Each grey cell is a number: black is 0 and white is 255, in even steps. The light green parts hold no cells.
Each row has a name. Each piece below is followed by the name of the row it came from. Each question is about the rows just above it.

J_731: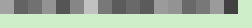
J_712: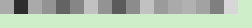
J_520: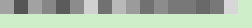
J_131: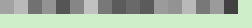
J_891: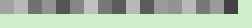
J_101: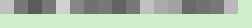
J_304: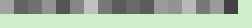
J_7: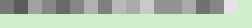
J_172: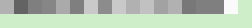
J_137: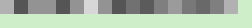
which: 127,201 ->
J_172
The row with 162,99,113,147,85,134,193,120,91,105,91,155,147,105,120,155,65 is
J_731
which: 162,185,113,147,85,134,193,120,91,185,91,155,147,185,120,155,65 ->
J_891
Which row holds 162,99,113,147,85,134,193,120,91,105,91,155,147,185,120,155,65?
J_304
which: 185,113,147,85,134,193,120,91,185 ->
J_891

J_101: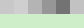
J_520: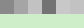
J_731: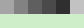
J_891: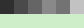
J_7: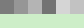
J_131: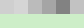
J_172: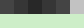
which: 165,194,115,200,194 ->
J_520
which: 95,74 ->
J_731
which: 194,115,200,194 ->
J_520

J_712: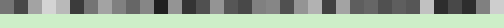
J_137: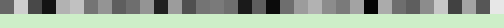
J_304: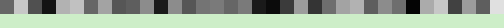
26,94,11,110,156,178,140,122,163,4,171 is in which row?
J_137
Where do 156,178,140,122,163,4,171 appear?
J_137
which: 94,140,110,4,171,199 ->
J_304
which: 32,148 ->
J_712
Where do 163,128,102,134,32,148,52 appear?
J_712

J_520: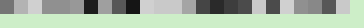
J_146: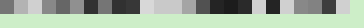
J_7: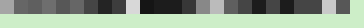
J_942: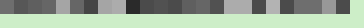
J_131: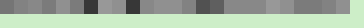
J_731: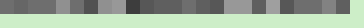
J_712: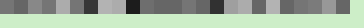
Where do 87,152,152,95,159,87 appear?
J_731
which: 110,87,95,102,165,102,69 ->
J_942
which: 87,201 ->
J_520
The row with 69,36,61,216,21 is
J_7
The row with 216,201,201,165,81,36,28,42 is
J_146
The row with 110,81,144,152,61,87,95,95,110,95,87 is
J_731

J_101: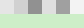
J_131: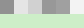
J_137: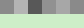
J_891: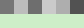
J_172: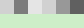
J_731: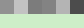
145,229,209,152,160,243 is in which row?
J_131
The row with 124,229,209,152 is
J_172
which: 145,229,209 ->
J_131
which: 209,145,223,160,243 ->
J_101
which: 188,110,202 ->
J_891

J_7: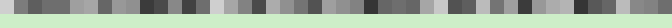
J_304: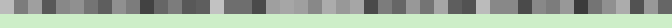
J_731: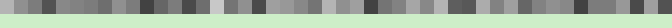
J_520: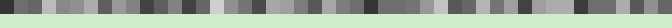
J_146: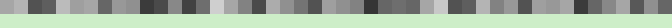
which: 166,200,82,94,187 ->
J_7
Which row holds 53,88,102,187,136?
J_7
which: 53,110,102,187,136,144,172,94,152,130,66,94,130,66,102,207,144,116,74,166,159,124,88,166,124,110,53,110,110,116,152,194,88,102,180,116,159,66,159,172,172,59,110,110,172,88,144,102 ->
J_520
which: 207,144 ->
J_520
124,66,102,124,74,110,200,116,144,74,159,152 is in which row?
J_731
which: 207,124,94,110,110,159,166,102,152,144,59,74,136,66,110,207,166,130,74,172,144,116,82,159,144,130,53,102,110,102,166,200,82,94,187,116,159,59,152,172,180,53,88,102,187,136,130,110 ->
J_7

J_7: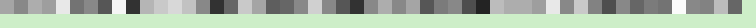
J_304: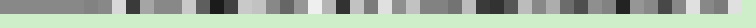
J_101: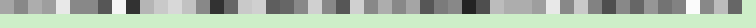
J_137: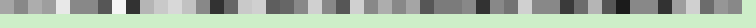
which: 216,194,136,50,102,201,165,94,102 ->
J_7
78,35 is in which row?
J_7
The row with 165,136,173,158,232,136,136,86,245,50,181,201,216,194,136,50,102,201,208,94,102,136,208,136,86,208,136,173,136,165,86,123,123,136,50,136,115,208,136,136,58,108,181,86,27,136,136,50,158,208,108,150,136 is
J_137
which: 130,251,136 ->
J_101

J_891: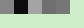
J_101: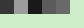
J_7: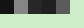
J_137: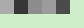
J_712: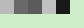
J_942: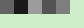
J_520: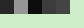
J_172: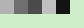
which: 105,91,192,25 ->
J_712
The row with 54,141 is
J_137
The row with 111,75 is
J_172

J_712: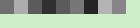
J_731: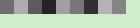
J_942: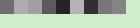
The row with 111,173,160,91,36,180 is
J_942
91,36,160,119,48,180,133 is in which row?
J_731
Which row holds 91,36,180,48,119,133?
J_942

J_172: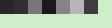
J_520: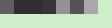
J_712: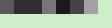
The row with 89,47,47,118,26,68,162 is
J_712
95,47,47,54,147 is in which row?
J_520
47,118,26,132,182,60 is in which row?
J_172
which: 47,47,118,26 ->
J_712
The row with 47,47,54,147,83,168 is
J_520
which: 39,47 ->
J_172

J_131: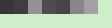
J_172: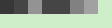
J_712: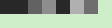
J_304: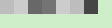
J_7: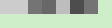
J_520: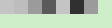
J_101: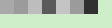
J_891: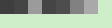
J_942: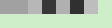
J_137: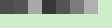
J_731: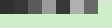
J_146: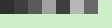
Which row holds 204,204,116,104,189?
J_7
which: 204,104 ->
J_304
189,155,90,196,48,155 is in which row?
J_520
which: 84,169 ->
J_137
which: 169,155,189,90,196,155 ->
J_101
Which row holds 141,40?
J_712

